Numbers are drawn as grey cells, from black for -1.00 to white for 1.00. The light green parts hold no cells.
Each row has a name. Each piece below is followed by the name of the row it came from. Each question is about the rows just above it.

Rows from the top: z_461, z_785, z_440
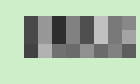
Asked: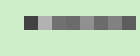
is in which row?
z_440
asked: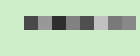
z_461
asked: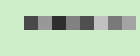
z_785

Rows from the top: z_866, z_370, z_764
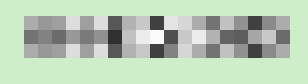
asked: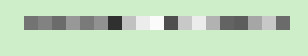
z_370
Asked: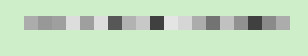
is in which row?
z_866

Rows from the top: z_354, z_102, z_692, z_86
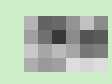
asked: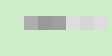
z_86
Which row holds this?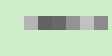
z_354
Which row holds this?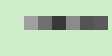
z_102

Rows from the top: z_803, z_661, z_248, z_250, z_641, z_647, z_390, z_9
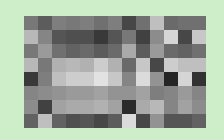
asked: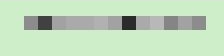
z_390
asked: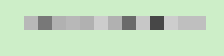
z_250
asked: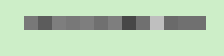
z_803

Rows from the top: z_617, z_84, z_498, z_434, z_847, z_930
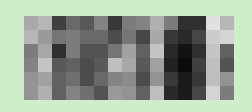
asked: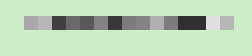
z_617
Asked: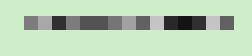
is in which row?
z_498

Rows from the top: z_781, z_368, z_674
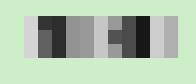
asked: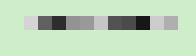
z_368
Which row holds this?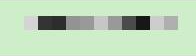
z_781

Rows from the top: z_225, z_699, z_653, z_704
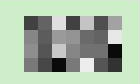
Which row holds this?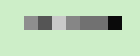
z_653
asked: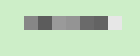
z_699
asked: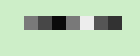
z_704

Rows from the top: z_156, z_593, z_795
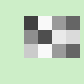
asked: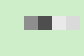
z_593
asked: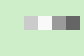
z_795

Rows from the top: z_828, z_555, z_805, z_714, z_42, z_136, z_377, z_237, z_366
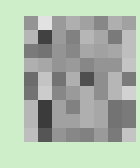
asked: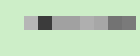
z_237
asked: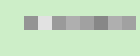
z_828
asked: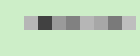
z_555

